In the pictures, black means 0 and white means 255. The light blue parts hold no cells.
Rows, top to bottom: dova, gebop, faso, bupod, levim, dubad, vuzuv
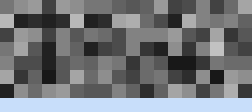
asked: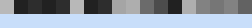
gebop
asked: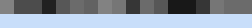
levim
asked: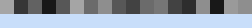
dubad
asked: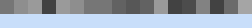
dova

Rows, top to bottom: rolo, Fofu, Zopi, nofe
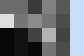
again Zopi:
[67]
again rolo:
[108]
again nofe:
[8]
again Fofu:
[117]

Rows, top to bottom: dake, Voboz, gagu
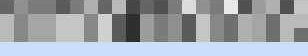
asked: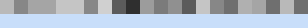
gagu
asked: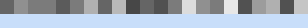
dake

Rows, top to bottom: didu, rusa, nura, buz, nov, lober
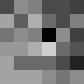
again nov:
[106]
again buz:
[152]
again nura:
[140]
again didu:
[74]
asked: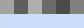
rusa
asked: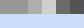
buz

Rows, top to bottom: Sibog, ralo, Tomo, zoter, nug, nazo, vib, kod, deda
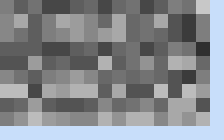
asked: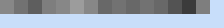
nazo
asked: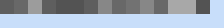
kod
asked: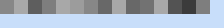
ralo
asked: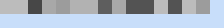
vib
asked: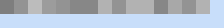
deda

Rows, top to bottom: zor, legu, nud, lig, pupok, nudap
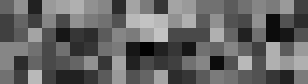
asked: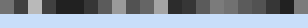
nudap
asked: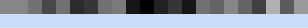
lig

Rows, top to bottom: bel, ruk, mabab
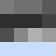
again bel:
[112]
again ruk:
[46]
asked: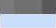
bel

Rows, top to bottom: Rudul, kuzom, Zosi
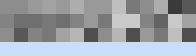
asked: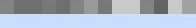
kuzom

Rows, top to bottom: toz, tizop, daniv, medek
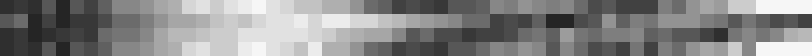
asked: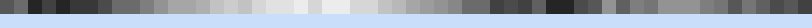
tizop
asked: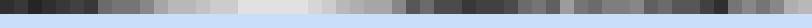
daniv

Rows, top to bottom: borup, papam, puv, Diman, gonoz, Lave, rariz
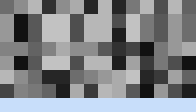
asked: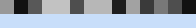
gonoz
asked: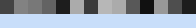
rariz
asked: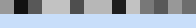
puv

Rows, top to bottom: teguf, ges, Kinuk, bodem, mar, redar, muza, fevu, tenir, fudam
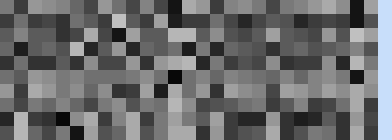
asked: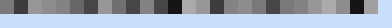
teguf
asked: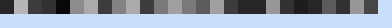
tenir
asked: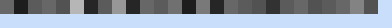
bodem

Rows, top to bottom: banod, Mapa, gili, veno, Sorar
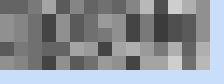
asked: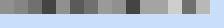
Sorar

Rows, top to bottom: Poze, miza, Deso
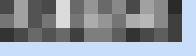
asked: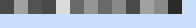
Poze
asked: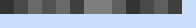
Deso

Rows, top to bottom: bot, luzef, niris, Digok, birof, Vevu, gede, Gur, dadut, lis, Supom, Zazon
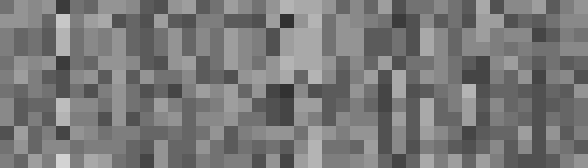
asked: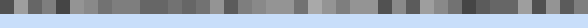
lis
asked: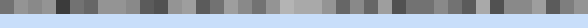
bot
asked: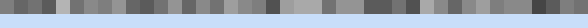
niris
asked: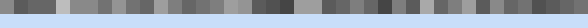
Gur
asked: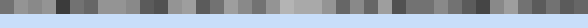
birof

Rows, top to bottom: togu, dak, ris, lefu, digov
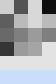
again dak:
[186]
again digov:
[227]

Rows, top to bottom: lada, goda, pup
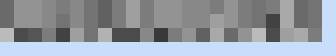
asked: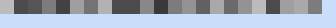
pup

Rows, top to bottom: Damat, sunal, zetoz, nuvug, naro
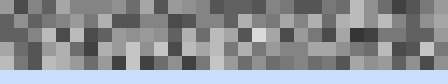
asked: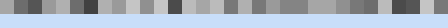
nuvug
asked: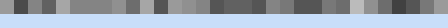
Damat
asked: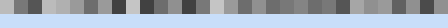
naro
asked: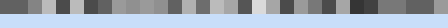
zetoz

